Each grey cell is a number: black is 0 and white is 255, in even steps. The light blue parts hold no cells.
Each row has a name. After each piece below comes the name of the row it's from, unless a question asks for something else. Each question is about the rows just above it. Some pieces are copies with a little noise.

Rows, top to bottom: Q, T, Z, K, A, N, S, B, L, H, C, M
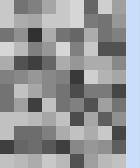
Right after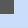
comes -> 63
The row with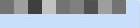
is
B
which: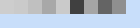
L
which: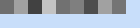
B
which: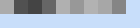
A
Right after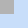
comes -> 166
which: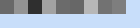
Z

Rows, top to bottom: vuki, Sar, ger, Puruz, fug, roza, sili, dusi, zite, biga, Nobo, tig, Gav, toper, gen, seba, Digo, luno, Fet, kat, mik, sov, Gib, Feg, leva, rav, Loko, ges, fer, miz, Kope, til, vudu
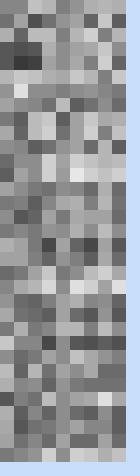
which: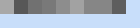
Kope
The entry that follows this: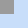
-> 231
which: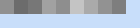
rav
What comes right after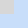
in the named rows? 141
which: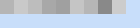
roza

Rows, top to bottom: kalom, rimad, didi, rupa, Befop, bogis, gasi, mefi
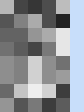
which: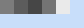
rupa
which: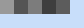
mefi
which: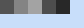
rimad
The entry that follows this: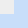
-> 209

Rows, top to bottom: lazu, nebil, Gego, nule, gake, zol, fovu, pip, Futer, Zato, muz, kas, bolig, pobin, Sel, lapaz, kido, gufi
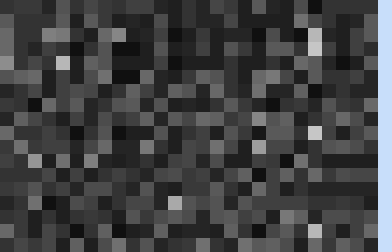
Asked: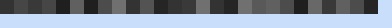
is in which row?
gufi
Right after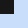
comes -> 89
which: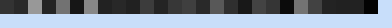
kas

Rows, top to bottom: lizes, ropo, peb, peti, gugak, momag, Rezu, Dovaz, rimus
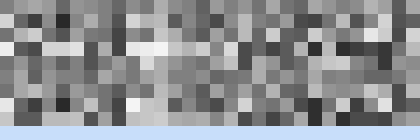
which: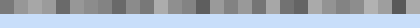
lizes
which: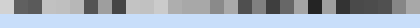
rimus
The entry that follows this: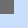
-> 179

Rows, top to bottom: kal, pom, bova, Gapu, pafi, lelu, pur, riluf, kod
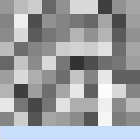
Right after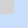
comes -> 204
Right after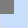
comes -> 139
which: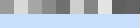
lelu
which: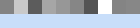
kod
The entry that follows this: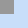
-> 188

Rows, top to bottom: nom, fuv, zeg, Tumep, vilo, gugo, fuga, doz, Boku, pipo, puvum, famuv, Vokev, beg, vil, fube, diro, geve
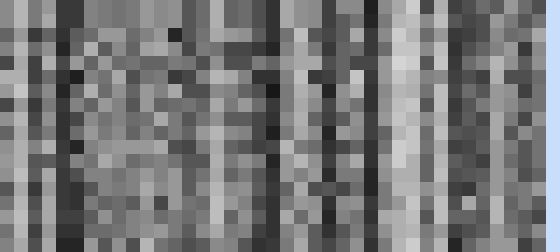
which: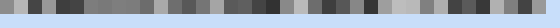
Boku
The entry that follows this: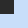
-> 122
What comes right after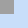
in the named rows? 168
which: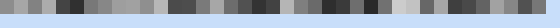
puvum

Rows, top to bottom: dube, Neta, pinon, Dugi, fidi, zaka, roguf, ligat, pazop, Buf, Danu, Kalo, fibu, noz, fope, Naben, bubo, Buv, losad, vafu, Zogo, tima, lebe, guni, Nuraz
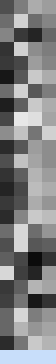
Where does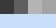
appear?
Zogo
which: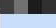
tima

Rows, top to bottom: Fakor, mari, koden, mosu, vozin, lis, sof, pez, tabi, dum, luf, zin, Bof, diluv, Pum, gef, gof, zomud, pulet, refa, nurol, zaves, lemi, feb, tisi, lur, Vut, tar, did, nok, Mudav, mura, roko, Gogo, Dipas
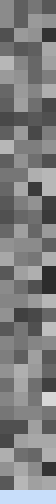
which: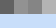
sof
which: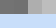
Bof

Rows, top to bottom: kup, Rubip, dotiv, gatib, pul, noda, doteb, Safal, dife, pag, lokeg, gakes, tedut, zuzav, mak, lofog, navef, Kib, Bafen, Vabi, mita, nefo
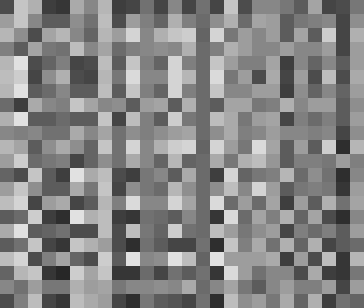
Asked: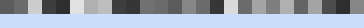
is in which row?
lofog
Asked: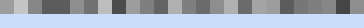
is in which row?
Rubip
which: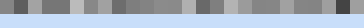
gatib
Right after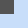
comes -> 69
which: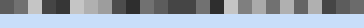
Kib
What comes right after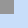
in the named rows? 92
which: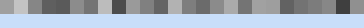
Rubip

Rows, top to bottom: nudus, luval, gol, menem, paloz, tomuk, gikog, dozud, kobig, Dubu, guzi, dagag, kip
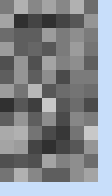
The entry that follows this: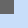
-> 87
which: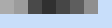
guzi

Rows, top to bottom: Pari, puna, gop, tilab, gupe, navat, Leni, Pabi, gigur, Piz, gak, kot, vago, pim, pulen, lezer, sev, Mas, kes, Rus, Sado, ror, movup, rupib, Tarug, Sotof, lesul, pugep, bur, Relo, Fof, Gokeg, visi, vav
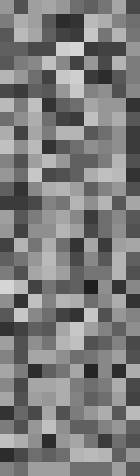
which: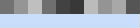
gigur
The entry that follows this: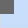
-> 73
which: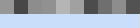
sev

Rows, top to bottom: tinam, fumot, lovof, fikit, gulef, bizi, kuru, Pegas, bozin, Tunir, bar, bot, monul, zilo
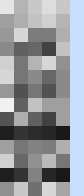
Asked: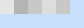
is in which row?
tinam
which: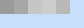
fumot
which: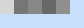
bizi
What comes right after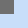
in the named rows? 215
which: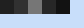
monul
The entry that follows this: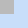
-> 118

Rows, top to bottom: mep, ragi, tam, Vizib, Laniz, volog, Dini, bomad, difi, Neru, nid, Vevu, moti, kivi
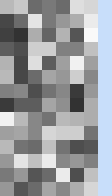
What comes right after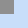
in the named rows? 50
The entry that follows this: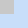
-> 107
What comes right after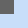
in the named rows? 179

